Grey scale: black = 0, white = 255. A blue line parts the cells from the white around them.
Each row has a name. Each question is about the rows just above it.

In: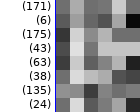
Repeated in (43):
[196]
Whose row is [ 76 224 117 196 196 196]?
(43)

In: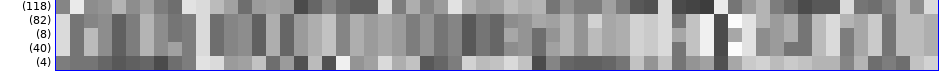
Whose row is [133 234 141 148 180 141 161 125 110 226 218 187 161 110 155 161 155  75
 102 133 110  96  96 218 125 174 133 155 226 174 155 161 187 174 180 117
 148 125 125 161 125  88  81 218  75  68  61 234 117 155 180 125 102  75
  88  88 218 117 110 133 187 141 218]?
(118)
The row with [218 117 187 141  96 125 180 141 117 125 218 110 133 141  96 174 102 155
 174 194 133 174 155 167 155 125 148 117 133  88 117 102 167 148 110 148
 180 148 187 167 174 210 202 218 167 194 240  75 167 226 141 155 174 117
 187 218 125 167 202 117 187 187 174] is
(8)
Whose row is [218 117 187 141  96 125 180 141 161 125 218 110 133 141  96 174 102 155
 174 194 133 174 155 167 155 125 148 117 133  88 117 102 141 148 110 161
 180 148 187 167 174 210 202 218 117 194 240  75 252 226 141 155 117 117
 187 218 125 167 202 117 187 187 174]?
(40)
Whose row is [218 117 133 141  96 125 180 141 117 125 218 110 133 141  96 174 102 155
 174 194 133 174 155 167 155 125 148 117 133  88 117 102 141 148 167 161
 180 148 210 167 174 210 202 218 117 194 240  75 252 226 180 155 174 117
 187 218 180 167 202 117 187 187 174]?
(82)

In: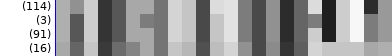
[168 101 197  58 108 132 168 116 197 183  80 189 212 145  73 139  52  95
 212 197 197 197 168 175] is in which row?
(16)
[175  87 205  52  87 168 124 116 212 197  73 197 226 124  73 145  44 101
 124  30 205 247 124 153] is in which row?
(3)
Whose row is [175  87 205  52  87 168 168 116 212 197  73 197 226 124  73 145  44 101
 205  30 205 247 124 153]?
(91)

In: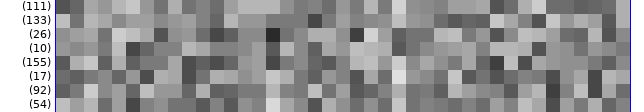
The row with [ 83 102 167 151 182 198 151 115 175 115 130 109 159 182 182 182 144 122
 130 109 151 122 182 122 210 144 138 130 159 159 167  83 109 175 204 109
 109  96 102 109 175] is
(111)
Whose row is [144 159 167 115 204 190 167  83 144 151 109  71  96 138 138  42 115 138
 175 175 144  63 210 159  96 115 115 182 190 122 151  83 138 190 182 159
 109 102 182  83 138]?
(26)

